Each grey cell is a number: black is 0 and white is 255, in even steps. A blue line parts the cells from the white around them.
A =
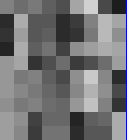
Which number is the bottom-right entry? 172
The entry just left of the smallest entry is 73
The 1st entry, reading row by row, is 129
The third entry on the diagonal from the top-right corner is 121
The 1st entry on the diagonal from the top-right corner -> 29
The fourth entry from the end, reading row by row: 43
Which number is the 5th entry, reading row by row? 79
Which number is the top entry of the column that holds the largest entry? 208
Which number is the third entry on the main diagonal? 87
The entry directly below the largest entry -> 129
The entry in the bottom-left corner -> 158
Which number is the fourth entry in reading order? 95
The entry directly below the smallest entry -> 165
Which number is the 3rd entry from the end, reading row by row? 87

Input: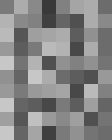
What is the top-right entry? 108
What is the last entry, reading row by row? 108
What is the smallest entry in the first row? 57
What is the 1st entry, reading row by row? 122
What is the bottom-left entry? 199
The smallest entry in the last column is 101
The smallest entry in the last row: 64
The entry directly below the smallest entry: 64
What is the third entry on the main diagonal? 159
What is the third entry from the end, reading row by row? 145
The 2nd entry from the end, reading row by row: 116
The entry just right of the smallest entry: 129

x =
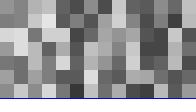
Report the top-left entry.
148
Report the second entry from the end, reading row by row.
90
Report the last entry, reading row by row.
154
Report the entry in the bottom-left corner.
140
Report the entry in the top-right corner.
192
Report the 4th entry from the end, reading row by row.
63
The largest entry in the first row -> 200
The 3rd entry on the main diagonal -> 119
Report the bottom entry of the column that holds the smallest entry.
55
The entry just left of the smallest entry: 119
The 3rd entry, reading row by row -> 179
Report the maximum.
229
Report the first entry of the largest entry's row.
126
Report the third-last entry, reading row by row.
186
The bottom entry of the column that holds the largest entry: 215
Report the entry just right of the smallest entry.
192
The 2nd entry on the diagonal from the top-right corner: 63
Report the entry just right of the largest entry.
90
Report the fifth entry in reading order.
98
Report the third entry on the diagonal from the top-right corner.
70
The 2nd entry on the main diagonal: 132
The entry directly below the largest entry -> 208

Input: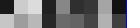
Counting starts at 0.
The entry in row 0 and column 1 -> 204
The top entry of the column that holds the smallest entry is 17
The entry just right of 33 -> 135
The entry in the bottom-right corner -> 63
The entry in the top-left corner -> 25

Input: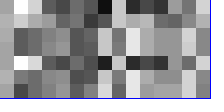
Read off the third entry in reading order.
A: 211
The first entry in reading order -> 164
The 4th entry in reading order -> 92
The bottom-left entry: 164
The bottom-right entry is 129
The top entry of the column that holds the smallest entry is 15
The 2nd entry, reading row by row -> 254
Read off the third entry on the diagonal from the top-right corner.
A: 150
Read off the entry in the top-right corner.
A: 211
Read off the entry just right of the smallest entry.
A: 199
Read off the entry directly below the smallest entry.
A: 85
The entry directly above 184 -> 72
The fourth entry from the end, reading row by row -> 164
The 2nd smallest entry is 30
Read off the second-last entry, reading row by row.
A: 211
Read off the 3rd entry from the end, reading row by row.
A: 164
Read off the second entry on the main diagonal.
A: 205
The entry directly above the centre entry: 199
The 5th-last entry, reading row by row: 156
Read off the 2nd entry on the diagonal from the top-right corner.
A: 136
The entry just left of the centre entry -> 92
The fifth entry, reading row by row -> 72
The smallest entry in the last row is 72
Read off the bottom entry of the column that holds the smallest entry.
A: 217

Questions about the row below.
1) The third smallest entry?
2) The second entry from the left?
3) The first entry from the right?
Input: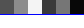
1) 82
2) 140
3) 8

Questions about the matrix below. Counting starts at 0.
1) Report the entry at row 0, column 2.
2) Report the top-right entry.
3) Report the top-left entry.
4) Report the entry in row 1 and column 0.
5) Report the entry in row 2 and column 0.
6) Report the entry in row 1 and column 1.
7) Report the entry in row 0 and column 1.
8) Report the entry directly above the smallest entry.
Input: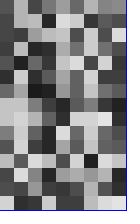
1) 70
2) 138
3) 83
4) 70
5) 70
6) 180
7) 180
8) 47

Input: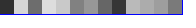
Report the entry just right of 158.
122
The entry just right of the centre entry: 102
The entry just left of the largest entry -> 109

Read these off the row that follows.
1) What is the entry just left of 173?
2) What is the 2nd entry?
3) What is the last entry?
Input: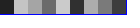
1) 48
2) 196
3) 61

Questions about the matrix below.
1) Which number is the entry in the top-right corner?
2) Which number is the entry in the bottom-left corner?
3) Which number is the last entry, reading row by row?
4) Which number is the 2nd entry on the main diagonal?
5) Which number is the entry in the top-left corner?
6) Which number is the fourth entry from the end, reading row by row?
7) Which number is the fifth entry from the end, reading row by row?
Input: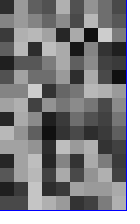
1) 73
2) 73
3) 176
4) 154
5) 45
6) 51
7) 154

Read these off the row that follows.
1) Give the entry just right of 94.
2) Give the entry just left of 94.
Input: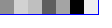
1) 164
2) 191

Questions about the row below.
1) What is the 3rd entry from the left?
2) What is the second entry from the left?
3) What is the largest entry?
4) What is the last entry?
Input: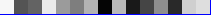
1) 99
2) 84
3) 247
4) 222
